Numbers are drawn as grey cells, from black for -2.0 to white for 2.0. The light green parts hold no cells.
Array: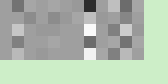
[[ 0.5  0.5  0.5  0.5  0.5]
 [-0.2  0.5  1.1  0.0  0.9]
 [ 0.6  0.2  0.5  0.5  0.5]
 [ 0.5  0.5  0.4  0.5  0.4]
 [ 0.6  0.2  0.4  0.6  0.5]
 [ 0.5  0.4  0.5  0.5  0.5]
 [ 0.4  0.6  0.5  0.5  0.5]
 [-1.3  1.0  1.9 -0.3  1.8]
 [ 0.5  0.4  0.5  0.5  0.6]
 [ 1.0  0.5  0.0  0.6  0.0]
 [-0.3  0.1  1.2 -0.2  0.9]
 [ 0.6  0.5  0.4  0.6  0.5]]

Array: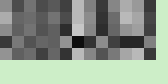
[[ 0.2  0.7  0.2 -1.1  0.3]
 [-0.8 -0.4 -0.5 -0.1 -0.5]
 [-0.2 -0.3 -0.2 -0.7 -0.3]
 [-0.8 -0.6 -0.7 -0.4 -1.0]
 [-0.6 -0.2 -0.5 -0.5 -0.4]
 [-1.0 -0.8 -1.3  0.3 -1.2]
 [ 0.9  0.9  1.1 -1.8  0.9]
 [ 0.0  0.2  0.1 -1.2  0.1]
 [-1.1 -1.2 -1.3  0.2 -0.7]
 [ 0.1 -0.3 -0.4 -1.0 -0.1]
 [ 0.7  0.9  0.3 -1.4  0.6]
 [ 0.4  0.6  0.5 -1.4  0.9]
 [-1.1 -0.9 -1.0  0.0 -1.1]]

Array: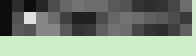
[[-1.8 -1.8 -1.8]
 [-1.3 -0.7 -0.6]
 [-1.8  1.5 -0.7]
 [-1.4  0.1  0.1]
 [-0.8 -0.3  0.1]
 [-0.4 -1.0 -0.6]
 [-0.2 -1.5 -1.2]
 [-0.3 -1.5 -1.1]
 [-0.3 -0.8 -0.5]
 [-0.6 -0.4 -0.2]
 [-0.7 -0.2 -0.3]
 [-1.2 -0.3 -0.9]
 [-1.3 -0.5 -1.2]
 [-1.2 -0.6 -1.3]
 [-0.9 -0.8 -1.0]
 [-0.3 -1.1 -0.5]]

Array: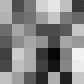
[[ 0.9  0.8 -0.3 -0.6 -1.0 -0.9  1.0]
 [-0.8 -0.4  0.6  0.2  1.2  1.0  0.5]
 [-0.1 -0.2  0.1  0.6  0.7  0.7 -0.6]
 [ 1.3  0.5 -0.8  0.3 -1.2 -1.0 -1.4]
 [ 1.6  1.1 -0.8 -0.9 -1.9 -1.7  0.7]
 [ 1.0 -0.1 -0.6  0.6  0.0  0.1 -1.5]
 [-1.1 -0.4  1.1  0.4  1.8  1.7  1.1]]

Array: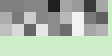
[[ 0.0  0.7  1.0]
 [ 0.0 -0.1  1.4]
 [ 0.1  1.2 -0.4]
 [ 0.1  0.1  1.6]
 [-1.5  0.2  0.2]
 [ 0.6  0.9 -0.3]
 [ 0.4  1.8  1.8]
 [-1.1 -0.1  0.6]
 [ 0.6 -0.5  0.8]]

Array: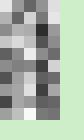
[[ 1.6  0.8  0.2  1.1 -0.5  0.2 -0.7  0.4 -0.9  0.5]
 [ 0.4 -0.4  0.8  1.4  0.2  0.0  0.5  0.6  0.6  1.0]
 [-0.4  1.3  0.7  1.0  1.7  0.1  1.2  1.5  0.4  1.9]
 [ 0.3 -0.1 -1.3 -0.7  0.2 -1.0 -0.5 -1.0 -0.5 -0.1]
 [ 1.5  1.6  0.4  0.2 -0.3  1.3 -0.3  0.6 -0.4 -0.2]]
